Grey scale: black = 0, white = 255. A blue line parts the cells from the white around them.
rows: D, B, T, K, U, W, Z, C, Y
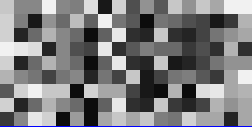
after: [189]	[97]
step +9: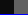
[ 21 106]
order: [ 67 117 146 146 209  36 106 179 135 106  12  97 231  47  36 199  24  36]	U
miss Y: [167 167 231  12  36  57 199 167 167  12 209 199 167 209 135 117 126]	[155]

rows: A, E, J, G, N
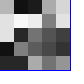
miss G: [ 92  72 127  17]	[51]
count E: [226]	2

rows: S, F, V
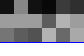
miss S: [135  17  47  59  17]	[8]
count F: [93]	1
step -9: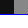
[  8 126]
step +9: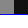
[144  26]
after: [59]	[47]
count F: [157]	4
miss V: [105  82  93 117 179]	[169]

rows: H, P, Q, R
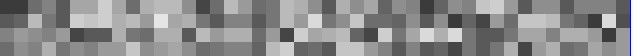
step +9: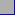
[184]
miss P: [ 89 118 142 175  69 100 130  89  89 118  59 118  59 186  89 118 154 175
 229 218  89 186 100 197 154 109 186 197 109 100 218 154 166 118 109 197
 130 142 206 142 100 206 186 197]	[80]
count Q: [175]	9

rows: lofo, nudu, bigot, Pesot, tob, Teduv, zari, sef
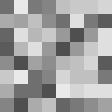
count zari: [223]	2
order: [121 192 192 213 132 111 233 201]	Teduv
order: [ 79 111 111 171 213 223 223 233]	zari
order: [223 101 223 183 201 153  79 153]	bigot
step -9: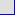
[214]
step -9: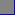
[123]

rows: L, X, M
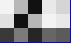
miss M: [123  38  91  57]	[102]
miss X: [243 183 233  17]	[224]
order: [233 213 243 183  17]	L

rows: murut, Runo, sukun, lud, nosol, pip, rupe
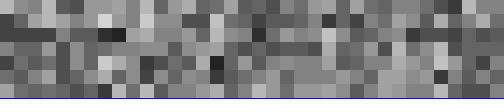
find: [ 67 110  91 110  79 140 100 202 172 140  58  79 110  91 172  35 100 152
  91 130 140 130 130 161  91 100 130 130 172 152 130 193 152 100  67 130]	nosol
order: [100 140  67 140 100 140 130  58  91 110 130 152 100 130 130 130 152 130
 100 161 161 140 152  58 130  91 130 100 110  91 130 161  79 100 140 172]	pip
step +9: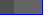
[ 88 109 109]
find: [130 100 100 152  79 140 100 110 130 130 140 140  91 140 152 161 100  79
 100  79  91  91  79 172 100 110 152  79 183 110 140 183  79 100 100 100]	lud
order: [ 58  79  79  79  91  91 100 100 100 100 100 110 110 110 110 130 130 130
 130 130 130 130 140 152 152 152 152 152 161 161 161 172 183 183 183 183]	rupe

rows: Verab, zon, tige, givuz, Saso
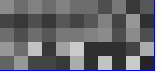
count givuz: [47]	3
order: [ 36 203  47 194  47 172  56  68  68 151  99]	Saso
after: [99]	[151]
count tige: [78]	3

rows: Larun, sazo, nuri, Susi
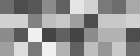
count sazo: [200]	3
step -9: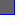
[88]
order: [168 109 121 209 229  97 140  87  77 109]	Larun
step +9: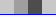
[209 168  86 209]
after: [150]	[200]

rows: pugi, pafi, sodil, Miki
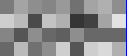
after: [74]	[195]
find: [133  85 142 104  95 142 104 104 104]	sodil
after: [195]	[176]
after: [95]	[142]
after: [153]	[113]

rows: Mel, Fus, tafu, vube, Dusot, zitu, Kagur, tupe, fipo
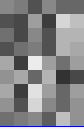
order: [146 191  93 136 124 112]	fipo
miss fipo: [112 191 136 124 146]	[93]

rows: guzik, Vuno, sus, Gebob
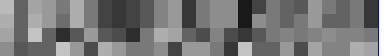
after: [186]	[99]
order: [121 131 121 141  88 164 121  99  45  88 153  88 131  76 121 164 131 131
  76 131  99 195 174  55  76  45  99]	sus
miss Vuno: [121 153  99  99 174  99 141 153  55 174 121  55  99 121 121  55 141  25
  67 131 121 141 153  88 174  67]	[109]

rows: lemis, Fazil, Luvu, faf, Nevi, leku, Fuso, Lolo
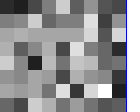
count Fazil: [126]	3
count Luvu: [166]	5

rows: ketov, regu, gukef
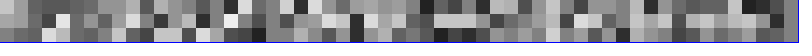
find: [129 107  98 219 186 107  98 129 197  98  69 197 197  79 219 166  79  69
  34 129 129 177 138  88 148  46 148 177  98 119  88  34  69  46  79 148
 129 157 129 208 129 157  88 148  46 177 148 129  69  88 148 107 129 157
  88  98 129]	gukef
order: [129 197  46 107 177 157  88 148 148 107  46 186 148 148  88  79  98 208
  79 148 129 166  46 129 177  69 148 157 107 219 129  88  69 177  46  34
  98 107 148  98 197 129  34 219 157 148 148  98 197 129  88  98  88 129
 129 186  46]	ketov
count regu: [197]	10
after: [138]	[88]
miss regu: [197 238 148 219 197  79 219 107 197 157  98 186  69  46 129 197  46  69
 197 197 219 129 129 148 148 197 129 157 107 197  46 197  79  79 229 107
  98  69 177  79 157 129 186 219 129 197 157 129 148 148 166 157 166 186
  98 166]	[57]
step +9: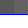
[ 97 107]
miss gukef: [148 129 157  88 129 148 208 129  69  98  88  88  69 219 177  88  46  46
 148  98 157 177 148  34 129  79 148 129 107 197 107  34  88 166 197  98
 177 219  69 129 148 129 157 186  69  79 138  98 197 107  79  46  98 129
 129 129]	[119]

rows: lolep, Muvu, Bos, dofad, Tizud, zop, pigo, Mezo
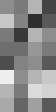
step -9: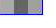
[160  92 151]
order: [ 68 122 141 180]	lolep
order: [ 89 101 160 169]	Mezo
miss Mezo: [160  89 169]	[101]

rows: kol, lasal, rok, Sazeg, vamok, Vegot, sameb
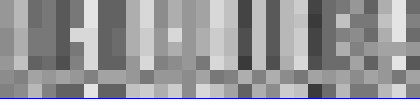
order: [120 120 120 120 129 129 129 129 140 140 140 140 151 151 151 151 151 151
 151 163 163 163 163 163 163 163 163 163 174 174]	Vegot
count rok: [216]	3

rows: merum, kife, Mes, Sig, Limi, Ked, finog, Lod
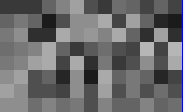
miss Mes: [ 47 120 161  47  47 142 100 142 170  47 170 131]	[151]
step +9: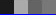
[ 36 179 109 129]
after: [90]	[110]
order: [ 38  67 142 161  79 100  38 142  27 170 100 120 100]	Ked
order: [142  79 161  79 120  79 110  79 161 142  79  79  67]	finog

